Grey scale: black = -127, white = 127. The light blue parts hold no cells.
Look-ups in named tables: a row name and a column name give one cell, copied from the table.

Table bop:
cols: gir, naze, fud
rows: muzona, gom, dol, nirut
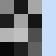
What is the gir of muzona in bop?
8
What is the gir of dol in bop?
53
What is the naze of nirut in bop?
-95
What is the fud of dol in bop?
-49
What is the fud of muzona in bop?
39
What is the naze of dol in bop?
64
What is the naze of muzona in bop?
-104
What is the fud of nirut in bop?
-30
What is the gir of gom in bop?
-97
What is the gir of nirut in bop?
-118
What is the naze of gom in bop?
36
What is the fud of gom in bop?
-106

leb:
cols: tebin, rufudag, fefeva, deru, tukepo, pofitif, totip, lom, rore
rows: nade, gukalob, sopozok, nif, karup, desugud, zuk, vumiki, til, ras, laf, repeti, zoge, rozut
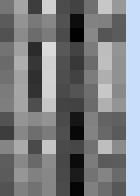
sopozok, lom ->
-42
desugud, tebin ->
-14
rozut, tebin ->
-44
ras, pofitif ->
-119
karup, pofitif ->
-71
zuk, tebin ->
-4
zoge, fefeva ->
1
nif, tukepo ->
-39
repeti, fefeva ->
-22
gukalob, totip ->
2

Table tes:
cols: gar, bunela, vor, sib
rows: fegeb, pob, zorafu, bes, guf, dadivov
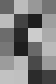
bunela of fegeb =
60
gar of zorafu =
-19
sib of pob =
31
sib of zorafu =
43
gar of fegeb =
-26
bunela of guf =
58
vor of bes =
-22
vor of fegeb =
24
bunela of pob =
-60
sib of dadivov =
-64
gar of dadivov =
66
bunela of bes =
-98
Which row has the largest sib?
bes

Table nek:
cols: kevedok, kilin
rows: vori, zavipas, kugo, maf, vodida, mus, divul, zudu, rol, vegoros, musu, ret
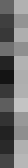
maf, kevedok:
-15
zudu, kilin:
67
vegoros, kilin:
14
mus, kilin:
46
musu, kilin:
48
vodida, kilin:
50
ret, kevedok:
-58
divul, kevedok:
-71
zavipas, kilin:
19
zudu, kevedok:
-33
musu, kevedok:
-86
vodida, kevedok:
-92
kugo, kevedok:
-71
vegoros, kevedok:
-93
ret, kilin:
55
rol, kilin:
24
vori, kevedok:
-26
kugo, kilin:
46
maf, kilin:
15
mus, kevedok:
-107

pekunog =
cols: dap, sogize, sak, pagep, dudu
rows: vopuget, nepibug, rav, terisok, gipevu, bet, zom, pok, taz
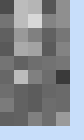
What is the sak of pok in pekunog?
-35
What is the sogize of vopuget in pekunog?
60
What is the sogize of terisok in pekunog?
42
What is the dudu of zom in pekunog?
-21
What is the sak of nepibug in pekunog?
88
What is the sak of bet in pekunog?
0
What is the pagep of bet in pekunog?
-18
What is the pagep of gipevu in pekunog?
-13
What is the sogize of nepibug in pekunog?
60
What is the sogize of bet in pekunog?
60
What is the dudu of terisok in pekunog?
3
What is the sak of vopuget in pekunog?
53
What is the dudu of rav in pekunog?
-9
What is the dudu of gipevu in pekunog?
-9
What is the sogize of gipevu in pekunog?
-29
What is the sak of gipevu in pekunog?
-17
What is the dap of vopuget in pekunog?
-51
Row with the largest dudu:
taz

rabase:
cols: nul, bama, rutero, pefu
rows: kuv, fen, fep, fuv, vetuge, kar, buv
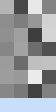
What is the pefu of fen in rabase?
82
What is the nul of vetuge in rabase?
28
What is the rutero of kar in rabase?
107
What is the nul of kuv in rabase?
52
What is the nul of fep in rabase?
16
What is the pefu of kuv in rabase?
3
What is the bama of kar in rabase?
25

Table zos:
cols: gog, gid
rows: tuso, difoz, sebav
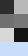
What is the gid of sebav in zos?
-107
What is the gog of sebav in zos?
88
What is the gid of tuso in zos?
57
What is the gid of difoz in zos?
-8
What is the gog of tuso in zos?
-82
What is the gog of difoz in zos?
-15

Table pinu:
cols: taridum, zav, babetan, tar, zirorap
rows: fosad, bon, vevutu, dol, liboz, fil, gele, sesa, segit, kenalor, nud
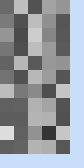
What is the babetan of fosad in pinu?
-45
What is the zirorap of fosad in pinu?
21
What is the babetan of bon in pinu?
61
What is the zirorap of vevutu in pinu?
-39
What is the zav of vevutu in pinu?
-53
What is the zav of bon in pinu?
-46
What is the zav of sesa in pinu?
-29
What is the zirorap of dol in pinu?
-37
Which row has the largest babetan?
vevutu

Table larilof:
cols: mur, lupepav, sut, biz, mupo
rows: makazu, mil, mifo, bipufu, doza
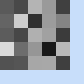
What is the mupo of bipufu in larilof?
57
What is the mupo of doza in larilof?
-64
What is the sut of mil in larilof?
-79
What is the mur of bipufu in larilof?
90
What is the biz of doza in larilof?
40
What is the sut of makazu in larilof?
52
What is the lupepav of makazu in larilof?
-54
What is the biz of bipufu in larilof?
-102
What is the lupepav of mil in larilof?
77
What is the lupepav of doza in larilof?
-42
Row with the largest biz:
doza

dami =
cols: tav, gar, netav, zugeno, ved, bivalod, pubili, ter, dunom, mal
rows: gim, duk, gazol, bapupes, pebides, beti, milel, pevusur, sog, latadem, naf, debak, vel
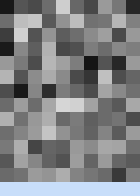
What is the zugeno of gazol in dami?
20
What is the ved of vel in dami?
45
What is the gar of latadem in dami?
4
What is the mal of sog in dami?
-51
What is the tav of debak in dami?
-40
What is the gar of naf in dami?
46
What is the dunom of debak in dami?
-25
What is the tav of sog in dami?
48
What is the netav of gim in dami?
-53
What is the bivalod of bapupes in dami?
-47
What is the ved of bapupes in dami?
-55
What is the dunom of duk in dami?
54
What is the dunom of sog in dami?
-11
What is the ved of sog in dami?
-22
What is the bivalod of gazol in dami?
-17
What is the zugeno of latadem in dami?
68
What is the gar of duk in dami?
61
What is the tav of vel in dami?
-21
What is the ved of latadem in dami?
18
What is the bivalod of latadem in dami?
-7

